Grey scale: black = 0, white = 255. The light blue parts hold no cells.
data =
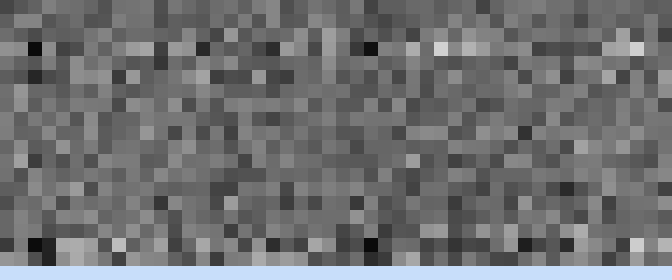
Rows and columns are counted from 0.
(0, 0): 70
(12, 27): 128
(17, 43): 117
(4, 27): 92
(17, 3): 35
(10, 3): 98
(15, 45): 108
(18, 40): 131
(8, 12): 119
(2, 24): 127
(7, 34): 73
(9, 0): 125
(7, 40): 121
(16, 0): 103
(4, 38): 114
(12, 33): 121
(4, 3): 124
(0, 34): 67
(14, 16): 156
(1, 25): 101
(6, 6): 94
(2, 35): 129
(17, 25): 76
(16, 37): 103
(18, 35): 71
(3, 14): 41
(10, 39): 110
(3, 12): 154
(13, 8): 111
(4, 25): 112
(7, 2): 92
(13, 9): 114
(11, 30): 81
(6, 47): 141
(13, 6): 78
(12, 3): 111
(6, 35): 105
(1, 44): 94
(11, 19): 108

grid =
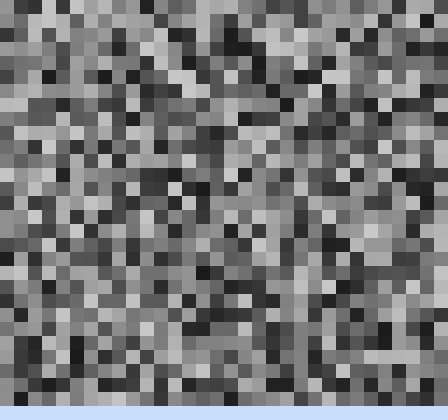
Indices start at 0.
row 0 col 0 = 148
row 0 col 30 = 167
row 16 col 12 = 41
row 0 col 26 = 124
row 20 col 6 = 159
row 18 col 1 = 157
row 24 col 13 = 107
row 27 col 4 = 53
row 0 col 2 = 50
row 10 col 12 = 110
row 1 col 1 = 108
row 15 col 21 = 56
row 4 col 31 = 69
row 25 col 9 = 180
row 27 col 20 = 33
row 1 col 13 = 162
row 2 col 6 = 134
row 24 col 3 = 185
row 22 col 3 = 120
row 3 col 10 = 198
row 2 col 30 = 152
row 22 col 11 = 140
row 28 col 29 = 67
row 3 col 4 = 77
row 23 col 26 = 89
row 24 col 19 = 53
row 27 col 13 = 37
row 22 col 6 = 112
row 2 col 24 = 40
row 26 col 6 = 97
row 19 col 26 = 73
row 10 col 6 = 120
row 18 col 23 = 56
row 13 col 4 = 108
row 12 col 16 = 199
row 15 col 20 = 141
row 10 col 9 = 86
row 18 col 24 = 172
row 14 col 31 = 106

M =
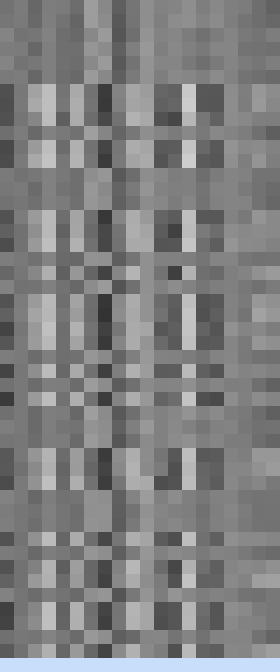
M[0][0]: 114
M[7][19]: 136
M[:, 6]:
[157, 156, 136, 149, 137, 154, 114, 116, 109, 159, 114, 118, 142, 151, 150, 112, 106, 113, 146, 101, 140, 110, 109, 115, 110, 150, 113, 156, 114, 158, 147, 154, 108, 102, 114, 145, 144, 146, 110, 149, 103, 104, 143, 111, 114, 152, 103]
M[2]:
[132, 115, 118, 130, 110, 105, 136, 154, 86, 111, 147, 131, 134, 124, 113, 124, 132, 121, 116, 125]
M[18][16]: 132
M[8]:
[81, 117, 134, 187, 95, 171, 109, 73, 114, 178, 168, 82, 71, 182, 118, 98, 140, 136, 127, 126]
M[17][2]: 153
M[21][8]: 137
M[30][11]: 129
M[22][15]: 95
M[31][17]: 124
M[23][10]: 165
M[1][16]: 126
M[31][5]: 106
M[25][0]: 125
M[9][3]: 129
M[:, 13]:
[142, 143, 124, 128, 121, 134, 200, 204, 182, 136, 196, 205, 128, 128, 133, 190, 187, 197, 126, 178, 130, 190, 196, 195, 191, 124, 186, 143, 195, 147, 129, 144, 190, 183, 188, 127, 126, 128, 190, 134, 176, 194, 135, 181, 183, 132, 185]
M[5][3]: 127
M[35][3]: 125
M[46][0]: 90
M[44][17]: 130
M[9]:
[111, 124, 105, 129, 121, 113, 159, 133, 101, 119, 142, 132, 123, 136, 121, 136, 131, 125, 112, 95]
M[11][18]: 148
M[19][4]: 96
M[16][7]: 72
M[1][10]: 142
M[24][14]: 88
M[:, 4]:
[123, 115, 110, 111, 112, 110, 116, 119, 95, 121, 108, 119, 120, 115, 123, 110, 98, 108, 106, 96, 114, 111, 117, 110, 111, 111, 104, 125, 114, 124, 117, 124, 108, 101, 105, 114, 117, 117, 102, 120, 94, 108, 115, 98, 100, 120, 103]
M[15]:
[82, 124, 154, 185, 110, 164, 112, 56, 133, 172, 153, 101, 92, 190, 88, 88, 130, 121, 148, 137]
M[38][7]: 71
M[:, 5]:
[109, 101, 105, 111, 109, 105, 169, 173, 171, 113, 176, 179, 111, 111, 112, 164, 165, 177, 104, 151, 104, 163, 156, 177, 163, 113, 169, 108, 174, 104, 115, 106, 156, 155, 174, 116, 110, 111, 171, 112, 158, 154, 106, 176, 175, 107, 153]
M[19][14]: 111
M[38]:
[82, 115, 145, 187, 102, 171, 110, 71, 118, 174, 164, 92, 79, 190, 112, 96, 143, 137, 137, 133]
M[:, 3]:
[125, 126, 130, 127, 127, 127, 189, 190, 187, 129, 189, 194, 129, 129, 128, 185, 184, 190, 131, 175, 128, 184, 182, 192, 184, 127, 187, 126, 189, 126, 126, 125, 179, 175, 191, 125, 128, 127, 187, 125, 178, 176, 124, 190, 191, 131, 176]
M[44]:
[67, 122, 140, 191, 100, 175, 114, 63, 118, 178, 165, 78, 86, 183, 104, 86, 137, 130, 129, 119]

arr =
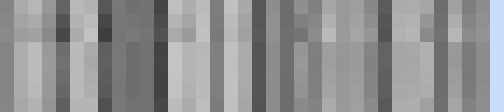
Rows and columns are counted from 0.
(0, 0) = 132
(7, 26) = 138
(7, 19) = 141
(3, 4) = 110
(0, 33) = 126
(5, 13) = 179
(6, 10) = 114
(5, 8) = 120
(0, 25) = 159
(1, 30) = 150
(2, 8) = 118
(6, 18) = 85
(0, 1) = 170
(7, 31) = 111
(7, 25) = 160
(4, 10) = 114
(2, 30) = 137
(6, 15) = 127
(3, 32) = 153
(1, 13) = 165
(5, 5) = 185
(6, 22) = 127
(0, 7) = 87
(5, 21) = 149
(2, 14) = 192
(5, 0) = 133
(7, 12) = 187
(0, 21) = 143
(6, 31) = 109
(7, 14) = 189
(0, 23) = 166
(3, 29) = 168
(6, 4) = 103
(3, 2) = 187
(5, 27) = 96
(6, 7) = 90
